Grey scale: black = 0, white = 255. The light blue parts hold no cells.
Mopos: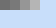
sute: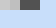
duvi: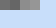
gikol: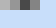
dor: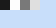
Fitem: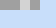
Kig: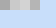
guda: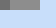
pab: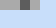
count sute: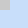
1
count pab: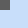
1
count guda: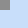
3

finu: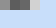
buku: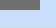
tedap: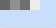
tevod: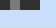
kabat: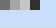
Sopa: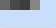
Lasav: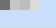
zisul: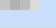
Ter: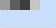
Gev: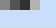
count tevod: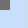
0
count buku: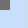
4
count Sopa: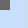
1
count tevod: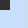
3

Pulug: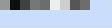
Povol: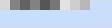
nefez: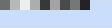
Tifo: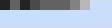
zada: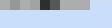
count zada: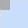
5
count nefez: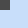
1
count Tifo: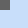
4

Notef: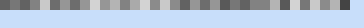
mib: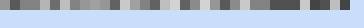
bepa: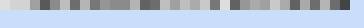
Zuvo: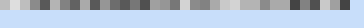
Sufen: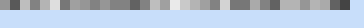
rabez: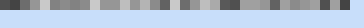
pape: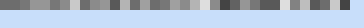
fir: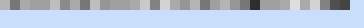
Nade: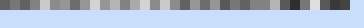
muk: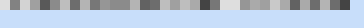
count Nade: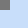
3
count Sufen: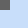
3
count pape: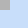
2
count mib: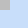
3

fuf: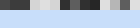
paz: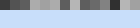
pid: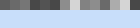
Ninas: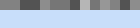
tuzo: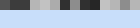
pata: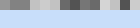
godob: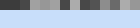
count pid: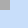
1
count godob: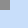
1
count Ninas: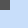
4

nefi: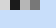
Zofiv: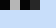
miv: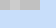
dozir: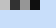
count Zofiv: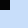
2
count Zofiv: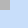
1
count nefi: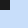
1
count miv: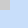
1
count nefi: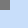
1
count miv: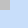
3
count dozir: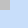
1

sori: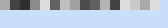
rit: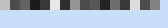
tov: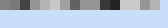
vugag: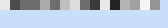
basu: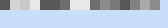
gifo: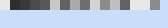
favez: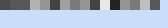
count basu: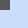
4
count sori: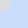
3
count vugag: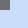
4
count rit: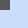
1
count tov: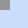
4

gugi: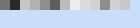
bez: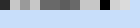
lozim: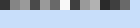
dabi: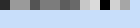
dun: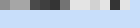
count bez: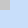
4
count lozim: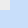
0
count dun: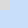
0
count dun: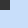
2
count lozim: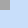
0
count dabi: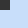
0
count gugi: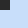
1

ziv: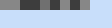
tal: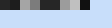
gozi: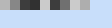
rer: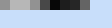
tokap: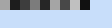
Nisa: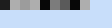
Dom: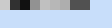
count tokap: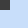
1
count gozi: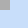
1
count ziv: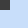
4
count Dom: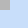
1
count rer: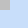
0
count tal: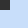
0
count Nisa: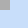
3

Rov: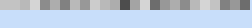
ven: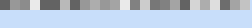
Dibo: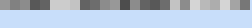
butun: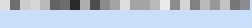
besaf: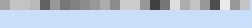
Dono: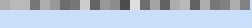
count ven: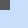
0
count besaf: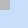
1
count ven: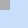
2
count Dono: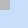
3

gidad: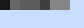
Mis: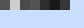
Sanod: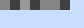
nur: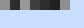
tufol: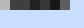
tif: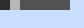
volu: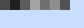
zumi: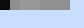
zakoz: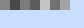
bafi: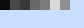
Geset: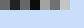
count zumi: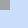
0
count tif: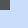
5
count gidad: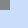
2
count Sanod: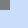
0
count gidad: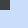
1

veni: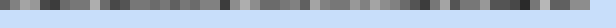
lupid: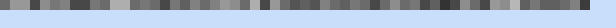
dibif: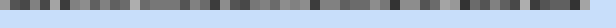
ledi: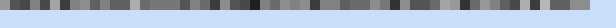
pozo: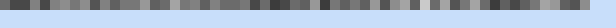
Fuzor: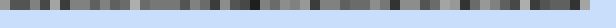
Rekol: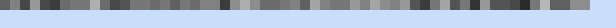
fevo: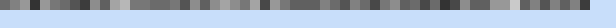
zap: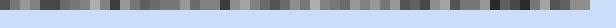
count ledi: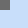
7
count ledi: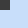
4
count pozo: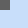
10
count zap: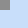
5

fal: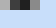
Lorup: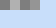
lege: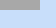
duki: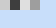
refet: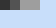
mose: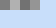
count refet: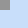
0
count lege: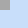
4
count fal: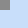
1
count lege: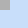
0

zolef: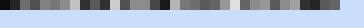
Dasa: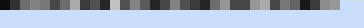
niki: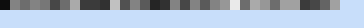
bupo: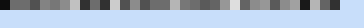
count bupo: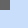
3
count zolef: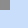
5
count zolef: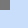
2
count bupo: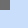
6
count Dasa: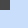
5

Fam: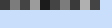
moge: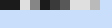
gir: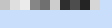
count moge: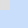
3
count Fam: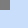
2
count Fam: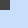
3

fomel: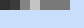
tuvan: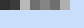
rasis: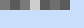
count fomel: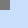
3
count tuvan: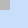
1
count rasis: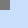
2
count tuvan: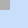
1

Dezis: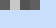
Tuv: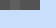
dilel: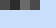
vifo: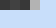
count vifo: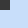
2
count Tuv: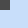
0
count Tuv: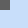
1
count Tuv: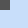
3
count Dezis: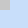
1
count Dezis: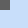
2

